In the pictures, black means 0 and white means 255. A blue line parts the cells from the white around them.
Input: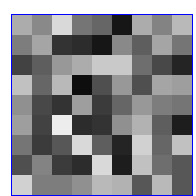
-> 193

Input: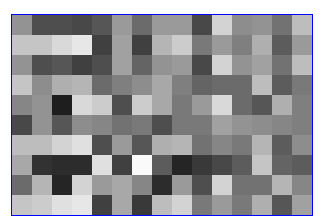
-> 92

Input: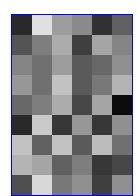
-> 112

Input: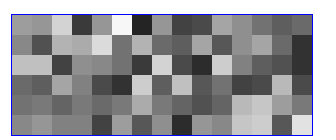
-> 74

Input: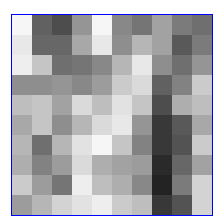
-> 162

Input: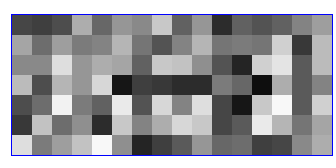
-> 208

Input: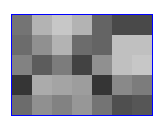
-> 199

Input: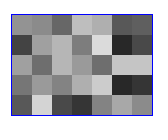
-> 197

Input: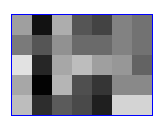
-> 99
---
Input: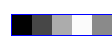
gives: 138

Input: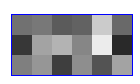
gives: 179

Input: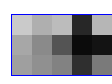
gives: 182

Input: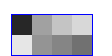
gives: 196

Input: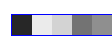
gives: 143

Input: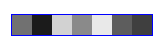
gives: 138

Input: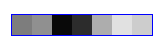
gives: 173
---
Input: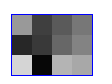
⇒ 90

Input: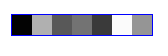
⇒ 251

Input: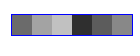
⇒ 92

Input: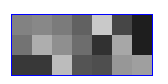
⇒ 70

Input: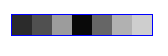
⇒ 177

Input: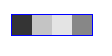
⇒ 228
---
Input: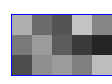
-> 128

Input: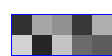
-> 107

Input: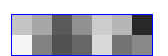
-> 116

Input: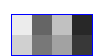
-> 162

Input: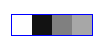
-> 128

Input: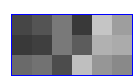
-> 150

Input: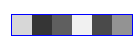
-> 74

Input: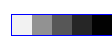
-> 38

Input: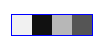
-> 183
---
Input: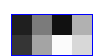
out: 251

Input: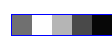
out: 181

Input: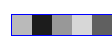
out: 152

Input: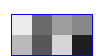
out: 214

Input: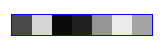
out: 11

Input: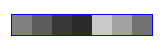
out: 56

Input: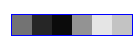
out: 11

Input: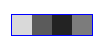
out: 35
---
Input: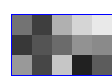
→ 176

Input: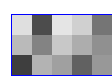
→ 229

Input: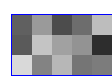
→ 76

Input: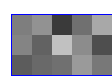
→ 58

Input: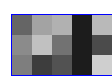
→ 177

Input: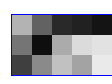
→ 41

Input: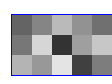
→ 186

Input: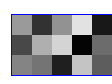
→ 146

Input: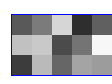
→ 214
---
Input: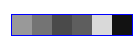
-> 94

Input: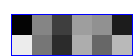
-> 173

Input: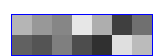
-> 48

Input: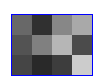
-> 41

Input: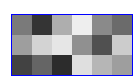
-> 223

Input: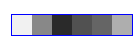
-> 81
